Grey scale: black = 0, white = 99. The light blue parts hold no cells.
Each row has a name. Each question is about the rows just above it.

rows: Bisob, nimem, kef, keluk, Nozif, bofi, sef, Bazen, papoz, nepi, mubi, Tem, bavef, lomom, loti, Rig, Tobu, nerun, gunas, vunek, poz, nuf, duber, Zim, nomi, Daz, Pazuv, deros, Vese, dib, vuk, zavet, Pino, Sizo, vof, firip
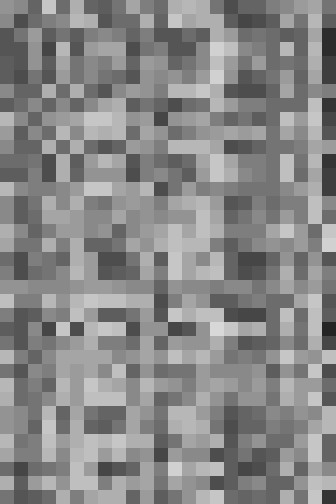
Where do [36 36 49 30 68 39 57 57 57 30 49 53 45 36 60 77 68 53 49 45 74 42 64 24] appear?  bavef
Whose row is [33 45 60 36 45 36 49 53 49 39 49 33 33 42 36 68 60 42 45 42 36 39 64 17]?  kef
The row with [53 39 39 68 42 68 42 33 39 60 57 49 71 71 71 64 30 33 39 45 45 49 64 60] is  mubi
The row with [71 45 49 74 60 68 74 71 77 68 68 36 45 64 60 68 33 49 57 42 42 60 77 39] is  zavet

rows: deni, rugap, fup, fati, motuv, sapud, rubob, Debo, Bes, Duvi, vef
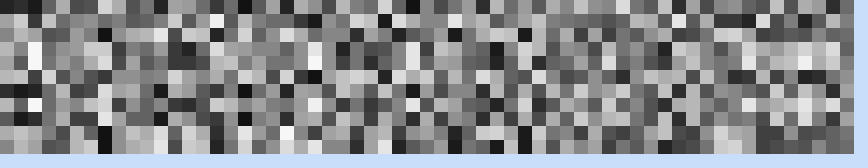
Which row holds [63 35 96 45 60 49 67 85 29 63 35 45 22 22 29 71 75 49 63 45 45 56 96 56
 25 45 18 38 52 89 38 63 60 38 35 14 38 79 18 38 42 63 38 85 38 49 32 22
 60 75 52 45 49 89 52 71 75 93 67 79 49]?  motuv
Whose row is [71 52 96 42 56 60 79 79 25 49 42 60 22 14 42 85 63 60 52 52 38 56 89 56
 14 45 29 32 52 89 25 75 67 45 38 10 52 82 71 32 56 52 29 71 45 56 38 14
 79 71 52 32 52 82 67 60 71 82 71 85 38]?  fati
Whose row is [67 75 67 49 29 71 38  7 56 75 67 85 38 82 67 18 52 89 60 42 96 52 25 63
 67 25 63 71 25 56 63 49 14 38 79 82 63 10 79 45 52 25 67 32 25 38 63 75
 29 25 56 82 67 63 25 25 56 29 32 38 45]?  Duvi
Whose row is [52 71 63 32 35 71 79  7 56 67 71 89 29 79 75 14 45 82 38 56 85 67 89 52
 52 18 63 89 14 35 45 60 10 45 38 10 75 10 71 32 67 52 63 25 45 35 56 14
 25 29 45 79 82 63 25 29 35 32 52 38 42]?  vef

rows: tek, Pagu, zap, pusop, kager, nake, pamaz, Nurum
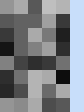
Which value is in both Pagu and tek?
[34]
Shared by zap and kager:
[22]
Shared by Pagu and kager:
[22]
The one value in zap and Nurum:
[66]
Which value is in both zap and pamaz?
[66]
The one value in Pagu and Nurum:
[34]
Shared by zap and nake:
[66]

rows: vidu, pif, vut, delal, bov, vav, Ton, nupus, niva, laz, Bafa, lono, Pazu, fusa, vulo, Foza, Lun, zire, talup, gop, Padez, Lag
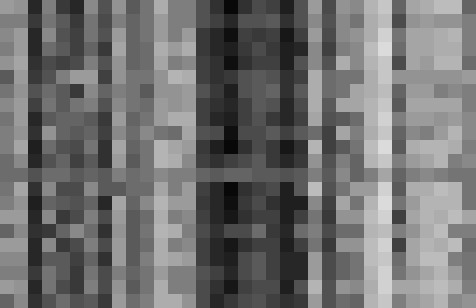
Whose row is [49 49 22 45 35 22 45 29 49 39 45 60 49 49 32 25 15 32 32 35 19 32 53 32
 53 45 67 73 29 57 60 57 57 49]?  pif
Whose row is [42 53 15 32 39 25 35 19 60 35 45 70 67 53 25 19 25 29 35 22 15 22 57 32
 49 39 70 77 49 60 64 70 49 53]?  lono
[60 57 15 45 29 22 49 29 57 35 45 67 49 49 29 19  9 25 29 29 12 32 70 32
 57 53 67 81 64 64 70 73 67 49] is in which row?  Padez
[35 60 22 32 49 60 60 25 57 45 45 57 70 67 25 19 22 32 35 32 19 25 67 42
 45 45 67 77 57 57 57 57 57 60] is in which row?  vav

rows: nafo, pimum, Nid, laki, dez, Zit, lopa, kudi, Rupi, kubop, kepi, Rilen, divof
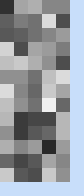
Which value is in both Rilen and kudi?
[40]
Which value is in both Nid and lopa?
[52]
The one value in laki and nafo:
[64]
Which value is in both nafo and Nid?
[52]
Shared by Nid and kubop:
[34]
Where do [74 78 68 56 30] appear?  dez

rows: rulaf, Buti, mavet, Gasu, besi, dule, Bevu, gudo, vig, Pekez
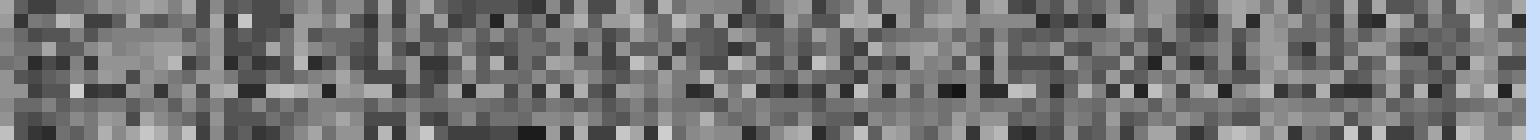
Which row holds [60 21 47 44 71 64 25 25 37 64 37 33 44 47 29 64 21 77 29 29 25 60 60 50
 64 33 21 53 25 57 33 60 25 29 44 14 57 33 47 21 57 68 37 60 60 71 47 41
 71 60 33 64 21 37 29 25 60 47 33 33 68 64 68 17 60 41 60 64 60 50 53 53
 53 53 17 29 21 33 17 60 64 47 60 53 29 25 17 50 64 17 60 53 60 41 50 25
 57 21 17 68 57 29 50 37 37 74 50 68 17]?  Buti
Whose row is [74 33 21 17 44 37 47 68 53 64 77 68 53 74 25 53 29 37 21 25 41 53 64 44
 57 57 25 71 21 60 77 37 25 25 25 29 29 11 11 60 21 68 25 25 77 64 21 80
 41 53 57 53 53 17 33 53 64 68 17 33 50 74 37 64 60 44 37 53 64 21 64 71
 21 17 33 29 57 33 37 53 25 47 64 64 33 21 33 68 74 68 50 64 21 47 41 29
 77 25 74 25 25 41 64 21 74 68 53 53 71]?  Pekez
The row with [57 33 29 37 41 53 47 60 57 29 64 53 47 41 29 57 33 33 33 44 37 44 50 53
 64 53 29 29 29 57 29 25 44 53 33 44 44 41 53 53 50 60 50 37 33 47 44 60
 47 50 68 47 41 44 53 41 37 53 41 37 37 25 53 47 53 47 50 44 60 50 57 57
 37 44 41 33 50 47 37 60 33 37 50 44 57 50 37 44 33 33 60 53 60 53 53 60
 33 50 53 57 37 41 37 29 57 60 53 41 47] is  vig
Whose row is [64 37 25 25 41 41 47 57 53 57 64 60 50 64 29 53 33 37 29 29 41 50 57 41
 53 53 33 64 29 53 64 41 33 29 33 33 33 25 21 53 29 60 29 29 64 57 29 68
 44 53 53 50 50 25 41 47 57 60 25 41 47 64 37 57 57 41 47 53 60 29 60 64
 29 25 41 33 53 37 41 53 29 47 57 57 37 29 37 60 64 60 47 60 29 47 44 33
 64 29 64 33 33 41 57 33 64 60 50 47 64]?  rulaf

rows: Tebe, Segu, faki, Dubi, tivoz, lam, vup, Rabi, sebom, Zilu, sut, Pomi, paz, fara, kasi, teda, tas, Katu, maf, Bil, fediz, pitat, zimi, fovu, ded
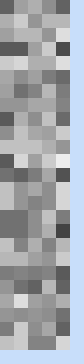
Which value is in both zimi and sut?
[58]
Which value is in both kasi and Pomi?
[83]
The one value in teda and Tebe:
[55]

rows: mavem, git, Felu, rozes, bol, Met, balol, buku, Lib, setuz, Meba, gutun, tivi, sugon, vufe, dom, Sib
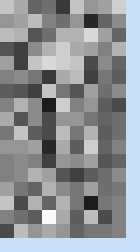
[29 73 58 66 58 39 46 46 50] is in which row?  Sib
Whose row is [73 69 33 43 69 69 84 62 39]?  Felu
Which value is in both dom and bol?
[29]
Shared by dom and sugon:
[43]

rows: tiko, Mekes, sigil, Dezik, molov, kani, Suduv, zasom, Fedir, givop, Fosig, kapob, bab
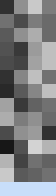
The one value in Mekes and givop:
[29]
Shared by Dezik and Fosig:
[32]

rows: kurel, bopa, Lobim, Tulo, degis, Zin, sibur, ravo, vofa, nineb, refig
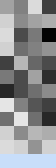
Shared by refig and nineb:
[81]
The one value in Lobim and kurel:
[85]
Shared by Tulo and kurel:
[50]
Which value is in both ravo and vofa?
[89]
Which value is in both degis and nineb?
[71]

